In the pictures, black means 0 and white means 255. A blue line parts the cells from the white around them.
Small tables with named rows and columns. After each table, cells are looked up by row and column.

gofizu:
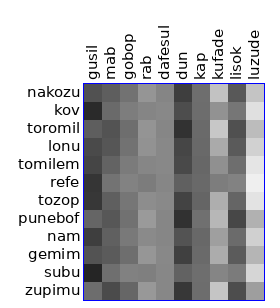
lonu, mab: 86
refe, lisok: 130
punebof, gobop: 113
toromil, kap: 106
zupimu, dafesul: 135
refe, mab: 115
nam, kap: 104
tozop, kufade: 174
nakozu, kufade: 194

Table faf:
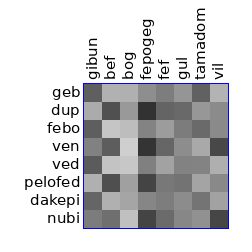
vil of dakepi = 162
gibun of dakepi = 101
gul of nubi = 135
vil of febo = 138
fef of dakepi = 125
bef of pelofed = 79
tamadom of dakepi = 116
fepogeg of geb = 142
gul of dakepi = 140
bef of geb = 177

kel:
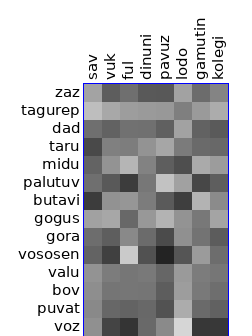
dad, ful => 113
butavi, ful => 150
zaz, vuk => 93
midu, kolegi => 156
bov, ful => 118
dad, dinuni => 112
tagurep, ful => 157
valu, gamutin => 124
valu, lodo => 154
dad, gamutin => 98
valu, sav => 147
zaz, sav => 163
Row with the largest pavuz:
palutuv

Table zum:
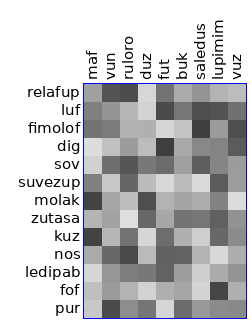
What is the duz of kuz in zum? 214
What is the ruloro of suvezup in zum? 101
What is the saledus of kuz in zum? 206
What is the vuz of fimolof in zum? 78
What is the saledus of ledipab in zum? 206
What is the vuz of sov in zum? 156
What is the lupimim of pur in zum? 139
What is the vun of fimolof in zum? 123
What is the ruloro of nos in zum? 73
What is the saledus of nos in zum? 179
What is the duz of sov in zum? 120
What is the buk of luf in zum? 118
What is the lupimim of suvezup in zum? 91
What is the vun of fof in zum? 155
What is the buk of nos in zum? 99
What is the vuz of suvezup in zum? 157
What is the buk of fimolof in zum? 195
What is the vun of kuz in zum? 183
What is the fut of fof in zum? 175
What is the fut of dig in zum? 62

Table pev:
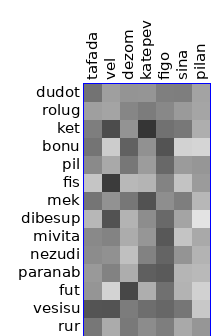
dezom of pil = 119
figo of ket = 113
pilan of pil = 150
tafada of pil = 138
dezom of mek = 119
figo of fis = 131
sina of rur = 169
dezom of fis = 184

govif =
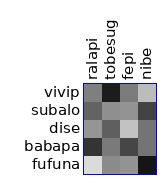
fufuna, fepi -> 147
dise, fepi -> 194
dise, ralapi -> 149
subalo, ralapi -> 99
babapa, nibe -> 116
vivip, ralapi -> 127
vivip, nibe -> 188
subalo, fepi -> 147
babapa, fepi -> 70
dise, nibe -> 116
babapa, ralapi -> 52
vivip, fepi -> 124
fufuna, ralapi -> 219
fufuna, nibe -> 21
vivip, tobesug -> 28
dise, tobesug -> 95
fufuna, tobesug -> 139
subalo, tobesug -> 143
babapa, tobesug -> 122
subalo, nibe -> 67

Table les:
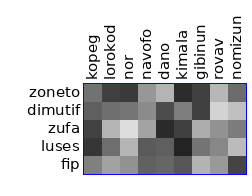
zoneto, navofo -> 151
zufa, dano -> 42
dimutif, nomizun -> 192
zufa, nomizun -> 124
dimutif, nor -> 117
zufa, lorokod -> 181
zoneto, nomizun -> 108
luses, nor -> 181
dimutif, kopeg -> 95
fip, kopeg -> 128
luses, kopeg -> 54
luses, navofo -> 90
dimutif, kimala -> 125
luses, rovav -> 135
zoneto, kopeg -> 114
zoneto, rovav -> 183
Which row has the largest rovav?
dimutif

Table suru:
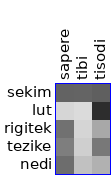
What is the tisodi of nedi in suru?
177
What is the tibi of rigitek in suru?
213
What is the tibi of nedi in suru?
193
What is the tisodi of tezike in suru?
120
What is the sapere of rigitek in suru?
113
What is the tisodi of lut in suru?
45
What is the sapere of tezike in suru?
126
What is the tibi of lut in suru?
219
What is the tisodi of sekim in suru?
95
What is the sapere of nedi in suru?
109
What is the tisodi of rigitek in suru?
168
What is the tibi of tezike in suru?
207
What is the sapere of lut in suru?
214

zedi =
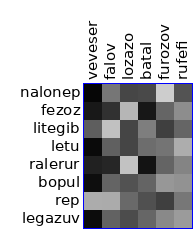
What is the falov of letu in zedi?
96
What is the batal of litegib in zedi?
126
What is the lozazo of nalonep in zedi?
70
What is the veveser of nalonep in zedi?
6
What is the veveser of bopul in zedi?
14
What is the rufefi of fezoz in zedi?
141

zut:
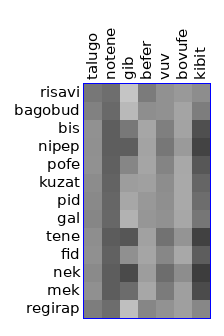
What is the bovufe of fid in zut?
168
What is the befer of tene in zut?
161
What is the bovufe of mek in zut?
159
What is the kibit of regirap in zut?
135
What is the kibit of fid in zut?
93
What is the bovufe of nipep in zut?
154
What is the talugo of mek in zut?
144
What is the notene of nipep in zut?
94
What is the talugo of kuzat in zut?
140
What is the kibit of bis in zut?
79
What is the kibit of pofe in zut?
87
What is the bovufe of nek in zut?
141
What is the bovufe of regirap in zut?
159

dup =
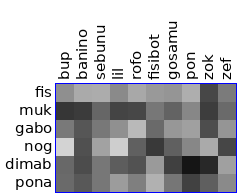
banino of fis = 170
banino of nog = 80
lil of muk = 68
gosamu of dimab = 64
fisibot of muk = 119
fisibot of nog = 57
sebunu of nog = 162
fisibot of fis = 153
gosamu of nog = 96
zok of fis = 71
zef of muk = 106
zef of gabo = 149
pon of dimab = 21
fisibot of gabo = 106
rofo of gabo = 185

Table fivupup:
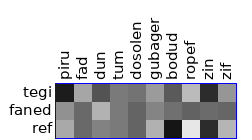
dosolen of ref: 100
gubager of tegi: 155
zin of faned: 107
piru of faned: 145
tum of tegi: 122
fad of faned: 105
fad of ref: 105
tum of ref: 122
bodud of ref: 21
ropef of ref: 231
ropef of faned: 98
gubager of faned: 132
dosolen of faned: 100
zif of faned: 102
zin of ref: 44

